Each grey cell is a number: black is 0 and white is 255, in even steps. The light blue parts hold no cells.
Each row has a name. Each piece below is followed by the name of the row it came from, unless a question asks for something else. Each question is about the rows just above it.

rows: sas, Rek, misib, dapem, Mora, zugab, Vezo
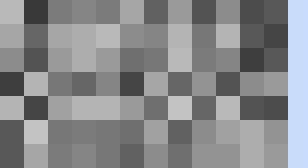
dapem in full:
[ 62 178 117 102 131  69 165 102 146  82 138 153]
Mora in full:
[178  69 159 178 178 153 110 194 102 186  82  76]

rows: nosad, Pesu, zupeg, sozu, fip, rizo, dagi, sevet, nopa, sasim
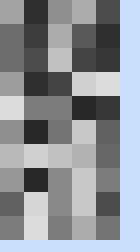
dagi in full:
[185 207 192 177 102]
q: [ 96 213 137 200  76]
nopa
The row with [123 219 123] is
sasim
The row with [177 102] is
dagi
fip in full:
[219 123 123  40  55]
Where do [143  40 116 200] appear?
rizo

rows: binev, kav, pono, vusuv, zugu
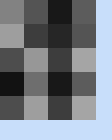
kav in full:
[158  61  38  84]
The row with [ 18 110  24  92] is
vusuv
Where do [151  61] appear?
pono
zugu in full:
[ 77 158  61 165]
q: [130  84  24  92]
binev

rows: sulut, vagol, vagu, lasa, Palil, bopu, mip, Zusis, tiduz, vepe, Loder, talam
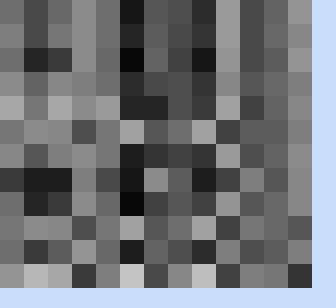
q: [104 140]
sulut
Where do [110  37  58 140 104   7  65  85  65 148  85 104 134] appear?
tiduz
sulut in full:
[110  72 104 140 110  22  85  78  44 154  72  98 148]
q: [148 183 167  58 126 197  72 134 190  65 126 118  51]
talam

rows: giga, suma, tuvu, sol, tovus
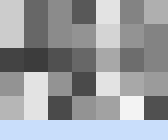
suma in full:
[204 103 139 147 212 147 131]
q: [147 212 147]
suma
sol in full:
[147 227 147  74 227 168 155]
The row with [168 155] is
sol
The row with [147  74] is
sol

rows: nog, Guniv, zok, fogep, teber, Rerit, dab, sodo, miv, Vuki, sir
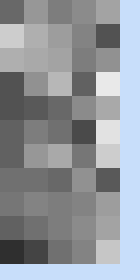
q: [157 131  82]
Guniv
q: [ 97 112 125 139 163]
Vuki
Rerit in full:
[ 97 125 112  74 226]
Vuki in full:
[ 97 112 125 139 163]
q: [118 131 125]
miv
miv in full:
[118 131 125 131 157]
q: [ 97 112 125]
Vuki

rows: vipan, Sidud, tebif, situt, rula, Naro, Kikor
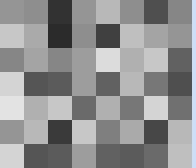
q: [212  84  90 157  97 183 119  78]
situt
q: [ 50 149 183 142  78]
vipan
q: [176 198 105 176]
rula
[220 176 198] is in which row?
tebif
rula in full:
[227 176 198 105 176 119 212 111]

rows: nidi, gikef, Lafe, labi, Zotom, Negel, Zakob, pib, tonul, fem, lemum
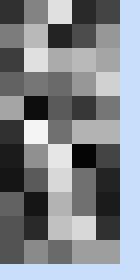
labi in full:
[ 98 118 106 151 209]
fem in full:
[ 83  41 193 216  48]
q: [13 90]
Zotom
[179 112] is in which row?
tonul
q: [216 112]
pib
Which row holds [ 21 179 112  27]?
tonul
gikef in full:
[124 185  35  76 151]

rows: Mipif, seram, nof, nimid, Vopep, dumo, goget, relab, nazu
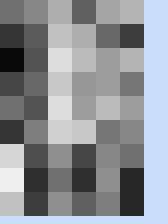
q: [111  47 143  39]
relab
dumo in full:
[ 54 127 208 200 119 135]
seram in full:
[ 54  90 193 174 103  62]
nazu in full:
[193  62 143  96 127  39]
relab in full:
[239  47 111  47 143  39]
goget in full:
[214  77 143  70 135 111]
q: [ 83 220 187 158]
nof

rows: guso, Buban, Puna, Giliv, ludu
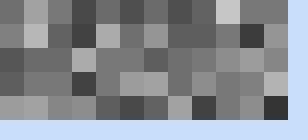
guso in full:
[112 163 120  73 106  79 106  79  99 199 120 120]
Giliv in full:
[ 93 120 120  66 120 156 163 112 141 120 128 178]
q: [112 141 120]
Giliv
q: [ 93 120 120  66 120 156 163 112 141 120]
Giliv

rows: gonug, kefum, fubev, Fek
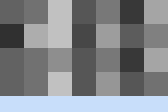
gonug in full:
[ 98 113 193  86 120  56 165]
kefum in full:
[ 48 173 193  71 157  92 128]
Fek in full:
[ 98 113 193  86 150  86 113]

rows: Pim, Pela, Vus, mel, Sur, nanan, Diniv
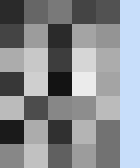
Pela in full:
[ 68 156  42 164 148]
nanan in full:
[ 26 172  48 180 114]

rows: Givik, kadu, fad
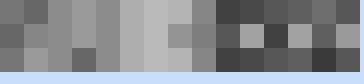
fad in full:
[118 154 140 103 140 174 186 180 134  65  73  87  95  58  87]
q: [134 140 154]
kadu
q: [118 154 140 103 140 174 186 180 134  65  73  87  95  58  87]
fad

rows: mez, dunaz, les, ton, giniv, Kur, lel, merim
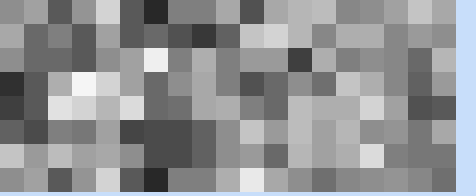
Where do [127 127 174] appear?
merim
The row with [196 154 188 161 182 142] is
Kur

